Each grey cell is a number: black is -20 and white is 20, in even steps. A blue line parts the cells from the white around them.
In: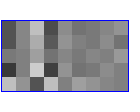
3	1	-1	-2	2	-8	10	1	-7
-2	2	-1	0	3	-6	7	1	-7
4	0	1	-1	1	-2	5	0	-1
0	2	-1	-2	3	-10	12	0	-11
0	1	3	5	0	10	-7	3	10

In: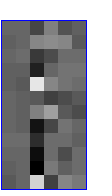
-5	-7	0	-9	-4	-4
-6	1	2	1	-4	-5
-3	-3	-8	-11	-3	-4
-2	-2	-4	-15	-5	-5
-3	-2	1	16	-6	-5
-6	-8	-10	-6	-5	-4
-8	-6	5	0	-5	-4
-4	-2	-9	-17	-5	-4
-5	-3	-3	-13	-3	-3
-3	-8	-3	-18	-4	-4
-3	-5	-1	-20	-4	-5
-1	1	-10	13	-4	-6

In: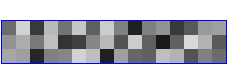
5	4	-6	-11	3	0	-15	0	12	-5	11	-2	9	-11	13	-3
-6	8	14	-5	-16	-5	12	-7	9	1	-10	-12	10	-1	7	3
-3	0	-7	8	10	-5	-4	5	-15	10	13	1	0	-14	5	6

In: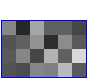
-9	-5	-5	6	-14	1
-6	2	-13	3	-5	-7
14	-5	8	-9	1	-6
-6	9	0	1	-8	-7

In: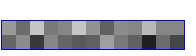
1	1	9	1	2	-5	3	11	1	-1	11	-3	4
-9	-3	-15	-5	-1	5	-5	-6	-4	1	-11	2	-4

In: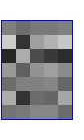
0	-1	-1	-3	0
11	8	5	-12	12
-13	-11	-8	7	-14
2	5	3	-5	4
-4	1	0	0	-3
6	-4	-3	-12	7
-3	1	1	-1	-2

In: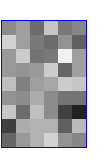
1	-1	11	-3	5	2
-5	3	-3	-1	5	13
5	18	-1	-2	12	4
5	-4	12	4	3	4
11	12	6	5	0	10
-2	-2	2	7	2	3
-15	-10	2	10	-3	11
9	-5	8	8	7	-10
1	3	13	8	4	-4

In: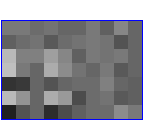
-4	1	-5	-1	-4	-4	-2	-3	-1	-1
-4	-7	-2	-1	-2	-3	-6	-2	-3	-5
-4	-1	-2	-1	-5	1	5	0	0	9
-4	-6	-1	-4	-2	2	7	-4	-1	10
-5	-4	0	-3	-3	-4	-7	-4	-11	-12
-5	-6	-2	-3	-8	4	7	-4	3	9
-1	2	-3	-3	-5	-8	-13	-4	-7	-15

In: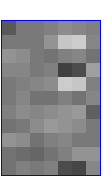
0	1	2	0	-1	-1	-6
1	12	11	3	-1	-1	-1
-2	1	0	-2	-1	2	3
5	-8	-10	0	-1	1	1
0	11	12	2	1	0	-1
1	-2	0	-2	-2	1	-1
-5	4	3	2	1	2	0
-1	2	3	4	2	-1	-2
-1	-1	1	0	-2	2	3
3	3	0	-2	-4	-3	-2
1	-9	-8	0	-1	0	-2
